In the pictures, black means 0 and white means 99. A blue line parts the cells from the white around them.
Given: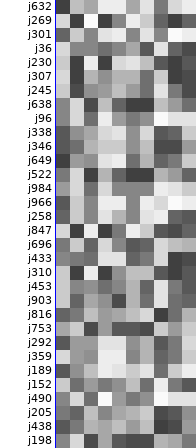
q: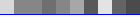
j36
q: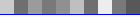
j152
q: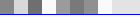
j490

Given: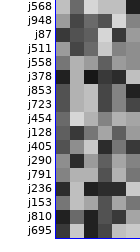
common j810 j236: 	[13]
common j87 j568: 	[83]
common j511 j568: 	[41]

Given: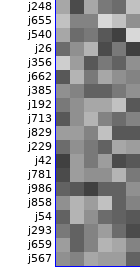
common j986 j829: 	[34]
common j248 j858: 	[75]
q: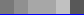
j192
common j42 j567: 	[61]
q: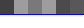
j42

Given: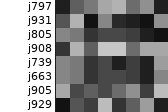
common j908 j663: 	[20]
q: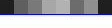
j797

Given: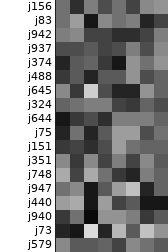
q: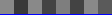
j351
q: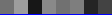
j83
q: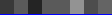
j488
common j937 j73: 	[35]
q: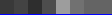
j151

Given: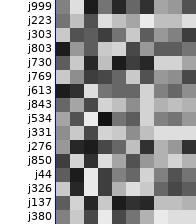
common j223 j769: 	[32]
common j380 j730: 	[78]
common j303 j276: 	[59]
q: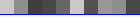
j769
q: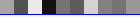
j534
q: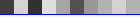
j850
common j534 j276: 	[59]

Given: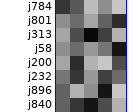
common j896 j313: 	[69]
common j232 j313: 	[25]
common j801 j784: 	[55]
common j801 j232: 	[42]
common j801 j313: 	[64]

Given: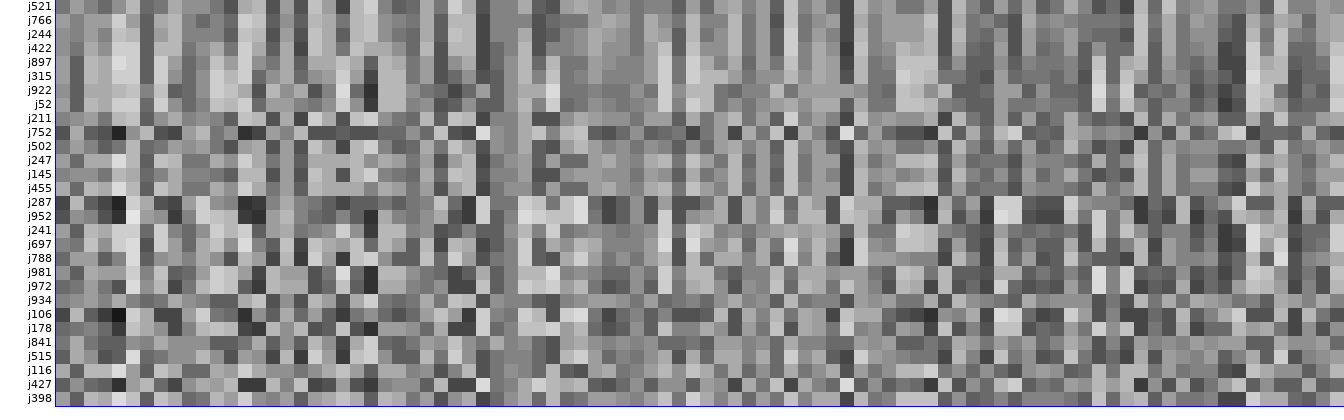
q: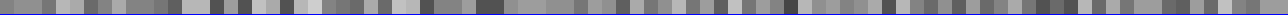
j145
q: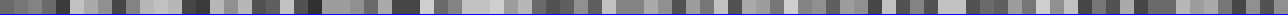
j178
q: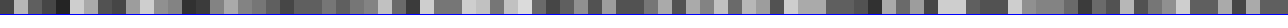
j287
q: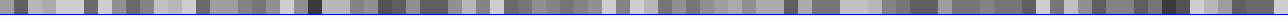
j52
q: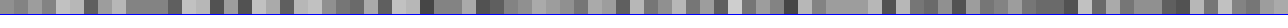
j244
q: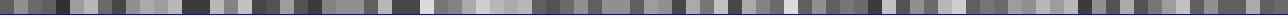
j427

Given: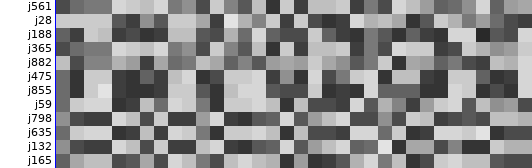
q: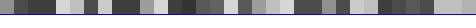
j798
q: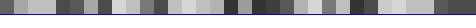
j165
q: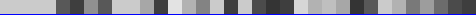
j28
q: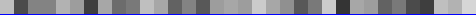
j882
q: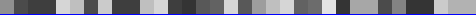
j132

